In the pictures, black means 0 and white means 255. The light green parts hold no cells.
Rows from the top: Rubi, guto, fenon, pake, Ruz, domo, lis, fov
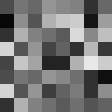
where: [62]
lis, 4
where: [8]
guto, 1
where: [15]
domo, 8
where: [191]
fenon, 8

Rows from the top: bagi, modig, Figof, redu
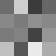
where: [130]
Figof, 2
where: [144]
modig, 3
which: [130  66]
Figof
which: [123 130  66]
Figof
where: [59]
bagi, 3

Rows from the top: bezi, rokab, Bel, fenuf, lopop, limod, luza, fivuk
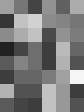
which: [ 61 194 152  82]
fivuk
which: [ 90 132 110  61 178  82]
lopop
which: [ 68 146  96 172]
bezi
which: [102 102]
limod

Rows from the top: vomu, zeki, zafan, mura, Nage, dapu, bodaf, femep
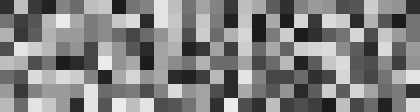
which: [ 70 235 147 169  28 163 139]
Nage
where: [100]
mura, 21

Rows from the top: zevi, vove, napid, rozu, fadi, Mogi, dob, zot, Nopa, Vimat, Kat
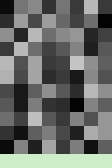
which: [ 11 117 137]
zevi
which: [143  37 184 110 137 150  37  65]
napid
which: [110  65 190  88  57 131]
Nopa
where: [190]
Nopa, 3
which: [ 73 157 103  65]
vove
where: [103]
vove, 5
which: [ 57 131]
Nopa

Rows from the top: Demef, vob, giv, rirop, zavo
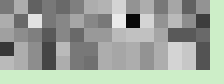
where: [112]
zavo, 7
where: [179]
Demef, 8
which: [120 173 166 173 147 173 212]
rirop
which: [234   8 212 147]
vob
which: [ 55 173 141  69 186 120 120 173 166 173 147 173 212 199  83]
rirop
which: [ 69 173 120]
zavo

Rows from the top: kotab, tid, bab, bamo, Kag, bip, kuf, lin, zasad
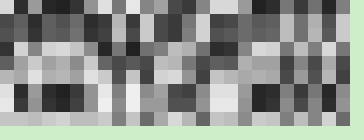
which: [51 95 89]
bab
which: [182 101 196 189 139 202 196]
zasad

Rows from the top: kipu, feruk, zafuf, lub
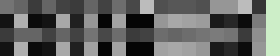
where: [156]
feruk, 15
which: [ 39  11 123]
feruk
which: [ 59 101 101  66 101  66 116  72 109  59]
zafuf
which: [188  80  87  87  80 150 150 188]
kipu
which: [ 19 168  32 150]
feruk

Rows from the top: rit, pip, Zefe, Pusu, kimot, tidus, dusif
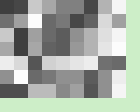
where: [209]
kimot, 4
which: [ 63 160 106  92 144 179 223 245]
Zefe
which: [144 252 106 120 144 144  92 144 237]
tidus
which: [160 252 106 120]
pip
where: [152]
Pusu, 6

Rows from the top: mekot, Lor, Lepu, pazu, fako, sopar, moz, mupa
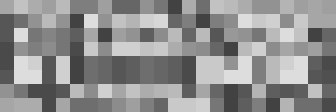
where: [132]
Lepu, 4
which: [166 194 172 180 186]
moz
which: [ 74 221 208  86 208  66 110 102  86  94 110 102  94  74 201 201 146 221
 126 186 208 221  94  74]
fako
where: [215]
Lor, 12
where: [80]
sopar, 24
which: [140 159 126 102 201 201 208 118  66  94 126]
mupa
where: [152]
Lepu, 17

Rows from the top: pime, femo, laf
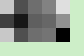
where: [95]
femo, 3
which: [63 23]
femo
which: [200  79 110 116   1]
laf
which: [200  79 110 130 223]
pime

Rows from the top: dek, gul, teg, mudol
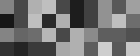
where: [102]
teg, 2
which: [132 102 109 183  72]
teg
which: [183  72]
teg
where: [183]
teg, 4

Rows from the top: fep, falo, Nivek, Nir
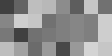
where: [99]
fep, 2
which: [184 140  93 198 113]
fep
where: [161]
Nir, 2
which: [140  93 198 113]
fep

